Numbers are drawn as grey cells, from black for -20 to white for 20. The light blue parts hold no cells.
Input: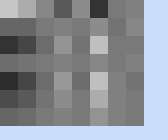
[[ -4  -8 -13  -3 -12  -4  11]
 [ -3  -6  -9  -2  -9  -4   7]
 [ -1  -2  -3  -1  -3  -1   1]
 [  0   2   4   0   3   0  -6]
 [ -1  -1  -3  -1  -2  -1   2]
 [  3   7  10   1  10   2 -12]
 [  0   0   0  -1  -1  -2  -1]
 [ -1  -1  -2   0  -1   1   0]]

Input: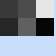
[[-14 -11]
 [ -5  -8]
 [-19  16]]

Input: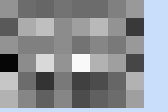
[[  8  11 -19   3  -6   3]
 [  1  -3   2   0   7  -3]
 [ -5 -12  14   0  10  -4]
 [  1  -1   3   2   2  -2]
 [ -8 -10  19  -2   5  -3]
 [ -5  -8   8   1   9  -3]
 [ -3  -4   5  -1   3   0]
 [  5   8  -9   4 -11   4]]

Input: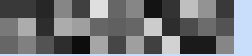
[[ -4  -1 -11]
 [  0   7 -11]
 [ -7 -13 -14]
 [-13   7   1]
 [-18   5 -10]
 [  6  -4  15]
 [ -9  -5  -4]
 [  5  -4   1]
 [-10  12 -17]
 [ 13 -13 -12]
 [-16  -8  10]
 [-16  -3   3]
 [  1  -7 -11]]

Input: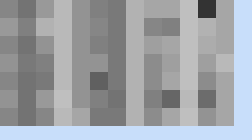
[[  1   3   1   3   1   4   1]
 [ -2  -2  -2  -1  -2   0  -2]
 [  1   4  -1   0   3   8   4]
 [  9  10   9   9   9   9   9]
 [  6   3   3   3   3   3   3]
 [ -1   0  -5   3   0   1   0]
 [ -1  -2  -1  -1  -1  -1  -1]
 [  8   8   8   8   8   8   8]
 [  2   0   2   2   5   1   6]
 [  6  -4   6   5   6   0   6]
 [ 10   9  10  10  10  10  10]
 [  3  -3   2   5   7   8 -12]
 [  6   6   6   9   6   6   6]]

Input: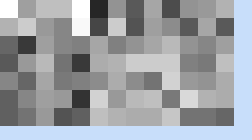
[[ -5  -5   1  -6  -4   8  20]
 [ -2   1  -4   4 -11  12   5]
 [  4   5   6   9   5   4  10]
 [ -7   4  -1  -2   1   1  10]
 [ -5 -12   0 -11   0  19  20]
 [ 10  13   2   7   6  -9 -14]
 [  8   4   7   8   0  12   3]
 [  7   9   2  12   3  -7  -6]
 [  7  10  -2  12   6   5   6]
 [ 11  -1  13  12   9   2  -8]
 [ -2  14   4   0   3  -6   3]
 [ -2   8   3  -1   1   6   4]
 [ -4   7   7  10   5  -6   8]]

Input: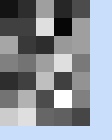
[[ 12  -2 -13   0   6 -10 -17]
 [ 15   8 -10  -2 -11 -10 -13]
 [ -4  -8  10   5 -13  15   5]
 [ -5  20 -10  15   4 -19 -14]
 [ -9   0   3  -1   5   5  -8]]

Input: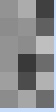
[[  2   5   3   3   2   3]
 [  6  -8 -11   2   3   7]
 [ -3   8  -3  10  -5 -10]]

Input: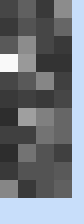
[[  1 -11 -13 -10 -13 -11  -9  19  -6 -11  -9]
 [-11  -7  -2 -10   5 -10  -6   4   2  -7  -5]
 [ -7  -7  -7  -2   0 -11   1 -12  -9  -9 -11]
 [ -5  -6 -10  -4  -4  -9 -10 -12 -11  -4   2]]
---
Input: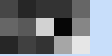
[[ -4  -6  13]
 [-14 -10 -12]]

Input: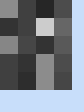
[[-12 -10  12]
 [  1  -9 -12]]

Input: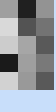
[[14 -7 -2]
 [12  6 -6]]

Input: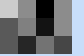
[[ -6   0 -17]
 [ -6 -14  -2]]

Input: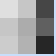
[[ 11   7  -5]
 [ 12   8 -14]]

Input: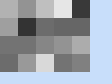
[[  5 -12  -3]
 [ -2  -2   1]]

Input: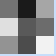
[[15 -6 -3]
 [ 3 -8 18]]

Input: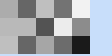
[[ 9  9 -7]
 [10 -4  6]]
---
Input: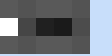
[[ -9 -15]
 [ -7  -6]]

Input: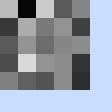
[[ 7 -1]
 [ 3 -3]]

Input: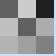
[[-5  7]
 [ 5  0]]

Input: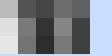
[[ -1 -12]
 [ -2 -13]]

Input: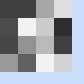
[[18 12]
 [ 3  9]]

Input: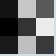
[[-12  17]
 [ 10 -11]]

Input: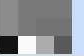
[[-1 -2]
 [19  7]]

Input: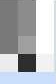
[[ 2 20]
 [ 5 20]]
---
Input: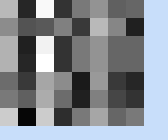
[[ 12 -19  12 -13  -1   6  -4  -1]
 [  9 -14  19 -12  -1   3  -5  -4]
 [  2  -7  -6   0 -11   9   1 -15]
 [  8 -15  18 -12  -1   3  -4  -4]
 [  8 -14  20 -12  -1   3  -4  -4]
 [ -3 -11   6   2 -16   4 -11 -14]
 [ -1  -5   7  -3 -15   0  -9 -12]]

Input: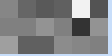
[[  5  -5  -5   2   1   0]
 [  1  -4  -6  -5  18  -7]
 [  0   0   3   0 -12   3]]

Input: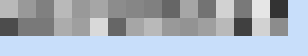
[[ -8  -1  -1   7   5  14  -4   6   9   4   3   5   9 -10  13   2]
 [  9   4   0   9   4   6   2   1   0  -4   6  -2  13  -1  16 -12]]

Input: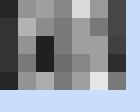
[[-14   3   7  -1   5  16  -1]
 [-14   3   5   1  14   4  -9]
 [-12   8   2  -1   5  -1  -9]
 [-12   3 -15  -1   5   5 -10]
 [-12  -1 -15  -3   1   5 -13]]

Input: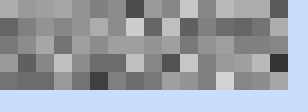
[[ -2  -3  -3   4  -2 -10   0  -3  -1   5   3   0  13   1   2   6]
 [  7   4   5   6   3   0   2  -8   4   1  11   1   9   7   7  -6]
 [ -4   0   3   1   3   7   2  12  -4  10  -5   0  -3  -4  -2   7]
 [ -1   2   6  -2   5   2   5   5   3   5  -1   3   5   0   0   1]
 [  4  -5   1  10   2  -3  -3  10   1  -7  11   0   4   5   9 -12]]

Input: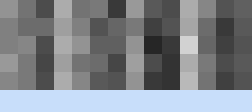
[[  1  -1  -8   7   1  -6  -7   3 -11 -12   9  -2 -10  -7]
 [  3  -2  -8   7  -2  -1 -11   4  -6  -8   7   1  -7  -5]
 [  0  -3  -3   5   0  -7  -4  -1 -10  -7   6  -3 -11  -6]
 [  0   1  -8   7   3  -5  -5   3 -14 -11  13  -4 -10  -7]
 [  4  -1  -9   5  -2  -3  -9   5  -8 -12   7  -1  -8  -6]]

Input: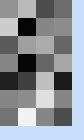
[[ -2  18   1  -8]
 [  3   9  -8  -3]
 [ 12 -19   1   2]
 [ -6   5   7  -4]
 [  1 -19  -4   6]
 [-15 -10  10 -16]
 [  1   2  15   1]]
